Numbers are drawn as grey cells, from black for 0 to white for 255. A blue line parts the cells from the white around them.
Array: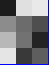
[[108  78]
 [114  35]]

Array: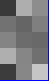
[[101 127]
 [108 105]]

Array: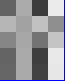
[[162 193]
 [167 115]]

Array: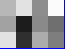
[[ 28 138]
 [ 47 172]]

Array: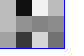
[[145 131]
 [ 57 213]]

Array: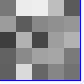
[[ 92 136]
 [178  70]]

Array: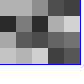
[[124  44]
 [ 90  76]]

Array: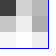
[[237 173]
 [254 237]]

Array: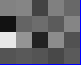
[[100 109]
 [148  34]]
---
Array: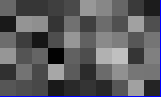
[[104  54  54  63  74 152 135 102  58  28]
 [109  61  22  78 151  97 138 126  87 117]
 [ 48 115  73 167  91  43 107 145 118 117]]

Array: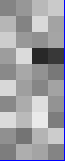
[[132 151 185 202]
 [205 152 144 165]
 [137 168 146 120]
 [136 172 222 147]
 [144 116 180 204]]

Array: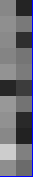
[[135  36]
 [138  47]
 [147 123]
 [152 115]
 [136  34]
 [142 107]]

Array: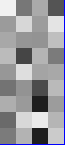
[[241 119 170  84]
 [168 149 147 191]
 [151 222 164 168]
 [174 154  30 156]
 [123 179  30 203]]

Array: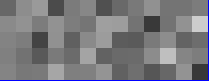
[[103 141 154  75 123 135  80 105 121 145 116 116 124]
 [131 125  67 145  96 138 156  92  90 122 141  99 109]
 [132 120 122 166 127 128 148  97 111  86 103 147  56]]

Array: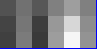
[[ 82 113  87 128 158 128]
 [ 64 123  57 157 246 147]]

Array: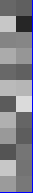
[[103  95]
 [132 134]
 [104  96]
 [ 91 219]
 [153  93]
 [199 115]]

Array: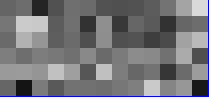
[[101 109  36  81 111 107  82  80  82  92 115 164 218]
 [106 178 150  94 107  79 142  80  83  62  75 162 186]
 [154 155 149 193 159  86 192 125 103 115  54 107 156]]

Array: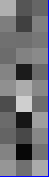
[[176  85 102]
 [112 111 119]
 [132  27 106]
 [ 76 207 108]
 [100  72 135]
 [150 112 170]]
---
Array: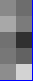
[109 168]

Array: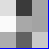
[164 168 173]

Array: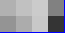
[129 200]

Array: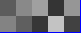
[150 195]

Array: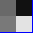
[ 17 121]

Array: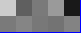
[ 25 115]

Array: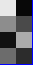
[  8 141]
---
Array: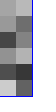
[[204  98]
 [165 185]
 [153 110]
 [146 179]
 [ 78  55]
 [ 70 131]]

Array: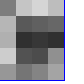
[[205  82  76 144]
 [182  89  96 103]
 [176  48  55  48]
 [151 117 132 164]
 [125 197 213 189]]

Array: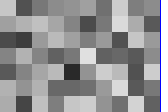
[[198  81 120 140 147 160 112 205 126 140]
 [178 147 178 104 104 112 154 218  89 120]
 [172  69 192 126 198 205 147 112 211  97]
 [160 178 192 166 132  75 120 218 172  89]
 [132 178 132  97 120 224  97 104  89 140]
 [ 89 132 166 186  41 147 205 186  81 205]
 [ 75  61 154 186 160 126 154  81 198 154]]

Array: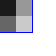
[[102 202]
 [ 26 152]]

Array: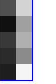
[[ 80 211]
 [ 57 176]
 [ 43 139]
 [ 30 245]
 [ 16 160]]

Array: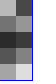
[[185  72]
 [165 222]
 [115 150]
 [ 85 130]
 [ 43  59]]

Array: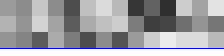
[[179 148 211 163  92 171 192 205 124  62  69 111 148 118]
 [155 140 198 140  77 192 219 185  54  98  47 205 163 227]
 [148 132  92 171 124  77 140  84 155 205 235 219 219 185]]

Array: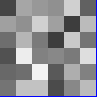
[[160 144 208 160  61 187]
 [116 194 194  75 136 187]
 [110 181 122  61 201 116]
 [104 110 243  89 174 129]
 [ 81 237 129 136 122 222]
 [ 69 166 152 144 208  97]]

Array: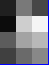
[[ 92 163 184]
 [ 64 106 136]
 [ 32 121  71]
 [ 12 206 245]]
